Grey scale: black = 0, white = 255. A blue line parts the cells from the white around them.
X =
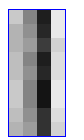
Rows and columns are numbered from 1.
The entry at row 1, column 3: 30
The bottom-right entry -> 210
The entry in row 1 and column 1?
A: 201
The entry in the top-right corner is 233
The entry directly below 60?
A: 30
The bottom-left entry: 179
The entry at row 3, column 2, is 156

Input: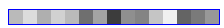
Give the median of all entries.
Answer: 163
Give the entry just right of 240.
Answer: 100

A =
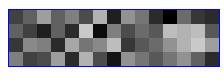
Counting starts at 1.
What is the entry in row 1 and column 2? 97
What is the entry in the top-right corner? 43
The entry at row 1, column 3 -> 158
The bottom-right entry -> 43
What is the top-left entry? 65
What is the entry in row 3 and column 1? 55
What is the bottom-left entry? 127
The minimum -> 0
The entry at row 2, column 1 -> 97
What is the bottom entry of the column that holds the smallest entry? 117
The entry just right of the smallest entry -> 107

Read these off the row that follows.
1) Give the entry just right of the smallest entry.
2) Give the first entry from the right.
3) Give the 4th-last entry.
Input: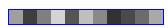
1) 74
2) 169
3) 50
